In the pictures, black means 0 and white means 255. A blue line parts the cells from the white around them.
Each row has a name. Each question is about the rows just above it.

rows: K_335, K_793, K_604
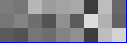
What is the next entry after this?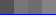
[144]
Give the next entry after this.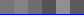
[220]

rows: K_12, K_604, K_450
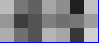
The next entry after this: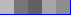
[32]
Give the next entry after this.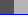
[165]
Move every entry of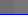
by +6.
[118 125]
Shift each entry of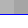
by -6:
[174 159]
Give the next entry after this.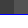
[127]
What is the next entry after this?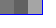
[142]

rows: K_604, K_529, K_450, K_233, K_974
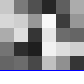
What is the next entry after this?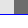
[101]
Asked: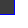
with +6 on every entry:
[66]
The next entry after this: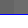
[72]

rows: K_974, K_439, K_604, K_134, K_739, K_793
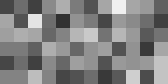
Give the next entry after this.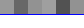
[57]
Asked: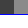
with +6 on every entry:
[ 70 144]
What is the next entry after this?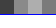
[82]
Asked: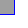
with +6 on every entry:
[165]
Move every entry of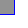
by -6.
[140]

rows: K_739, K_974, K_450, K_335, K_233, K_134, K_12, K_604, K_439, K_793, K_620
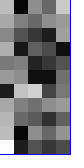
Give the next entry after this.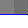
[142]
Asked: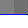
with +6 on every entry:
[134 118]
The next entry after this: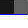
[75]
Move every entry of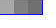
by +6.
[174 134 118]
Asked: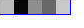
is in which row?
K_739
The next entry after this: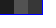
[75]

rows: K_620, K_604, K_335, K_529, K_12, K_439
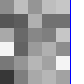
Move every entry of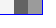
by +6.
[250 105 161]
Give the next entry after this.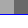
[135]
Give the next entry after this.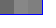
[198]

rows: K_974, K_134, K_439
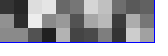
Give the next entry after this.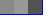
[167]
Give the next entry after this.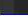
[221]

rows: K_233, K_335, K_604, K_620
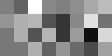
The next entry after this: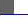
[136]
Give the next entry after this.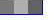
[149]
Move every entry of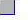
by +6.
[187]
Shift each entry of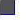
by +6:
[89]
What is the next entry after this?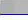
[83]
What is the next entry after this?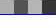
[155]
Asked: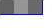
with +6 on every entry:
[104 155 112]

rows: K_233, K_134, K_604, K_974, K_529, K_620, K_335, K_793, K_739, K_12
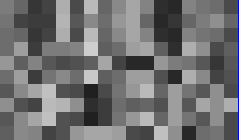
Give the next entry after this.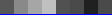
[116]
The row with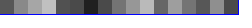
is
K_335
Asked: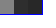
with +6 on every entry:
[137  52  46]
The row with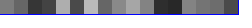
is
K_233

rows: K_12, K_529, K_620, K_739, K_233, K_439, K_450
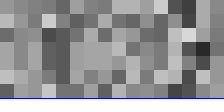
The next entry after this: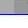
[123]
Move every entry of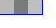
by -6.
[179 117 185]

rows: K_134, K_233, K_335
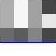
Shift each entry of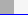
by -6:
[168 240]
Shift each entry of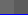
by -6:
[100  86]
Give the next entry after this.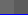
[132]

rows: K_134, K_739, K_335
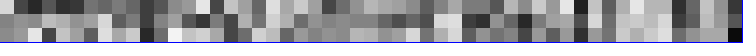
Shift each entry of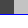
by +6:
[ 76 201]
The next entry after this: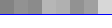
[115]
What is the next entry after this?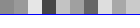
[160]

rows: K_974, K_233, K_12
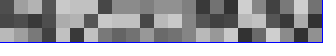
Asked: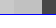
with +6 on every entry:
[207 199 199  77]
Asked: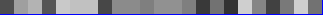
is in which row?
K_974
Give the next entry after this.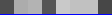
[185]
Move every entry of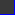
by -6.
[51]
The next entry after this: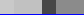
[127]

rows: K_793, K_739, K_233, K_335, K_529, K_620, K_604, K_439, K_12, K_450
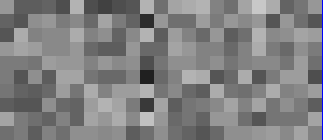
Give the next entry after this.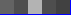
[78]
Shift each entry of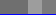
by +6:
[117 117 163 129]
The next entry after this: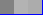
[85]
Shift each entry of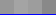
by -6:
[145 158 151 131]
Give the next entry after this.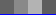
[157]

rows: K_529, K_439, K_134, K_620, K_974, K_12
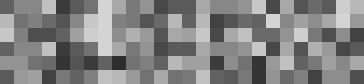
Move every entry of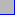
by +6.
[190]
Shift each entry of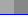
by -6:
[162 129]
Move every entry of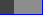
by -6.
[ 60 135 135]
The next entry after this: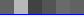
[212]
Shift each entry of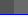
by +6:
[ 90 112]
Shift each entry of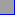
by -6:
[154]

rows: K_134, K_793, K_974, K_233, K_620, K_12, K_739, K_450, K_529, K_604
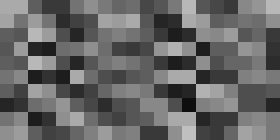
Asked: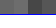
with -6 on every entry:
[ 96 103  65  80]
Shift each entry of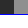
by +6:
[ 50 149]
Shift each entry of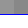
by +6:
[155 142]

